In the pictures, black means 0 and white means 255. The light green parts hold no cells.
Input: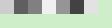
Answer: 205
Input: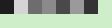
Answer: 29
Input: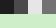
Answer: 29
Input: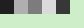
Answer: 31
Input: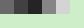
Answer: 105
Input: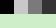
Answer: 2
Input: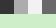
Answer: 52
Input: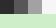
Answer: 44
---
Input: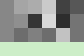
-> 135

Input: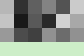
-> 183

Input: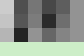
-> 204

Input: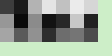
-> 61

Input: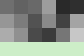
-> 111

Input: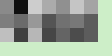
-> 138
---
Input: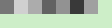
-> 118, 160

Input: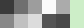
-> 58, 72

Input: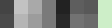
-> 68, 106

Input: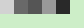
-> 210, 41

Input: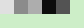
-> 224, 83

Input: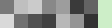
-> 121, 50
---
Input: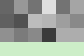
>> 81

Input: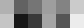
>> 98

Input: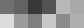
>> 98

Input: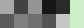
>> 66

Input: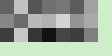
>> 107

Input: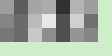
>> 106

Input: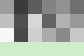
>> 79

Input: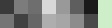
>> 124

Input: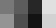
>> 92

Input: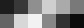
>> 56
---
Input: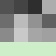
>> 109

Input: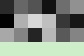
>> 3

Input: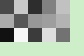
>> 171

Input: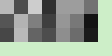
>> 85

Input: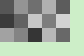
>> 59

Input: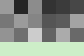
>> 119
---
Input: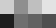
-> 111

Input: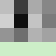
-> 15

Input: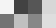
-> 192

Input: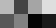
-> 130

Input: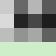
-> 36

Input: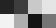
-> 174

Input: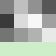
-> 219

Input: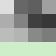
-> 131

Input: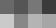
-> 135
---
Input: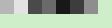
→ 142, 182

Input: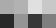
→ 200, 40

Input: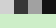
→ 19, 209

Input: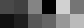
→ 117, 17

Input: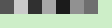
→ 111, 84

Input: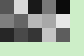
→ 11, 38

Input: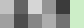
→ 59, 160

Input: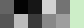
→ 115, 85

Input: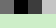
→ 197, 109

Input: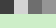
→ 149, 62
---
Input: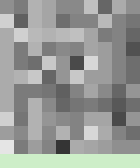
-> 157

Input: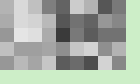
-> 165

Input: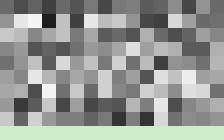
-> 208

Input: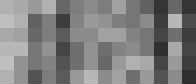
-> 84

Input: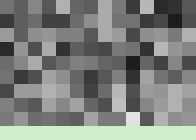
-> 108
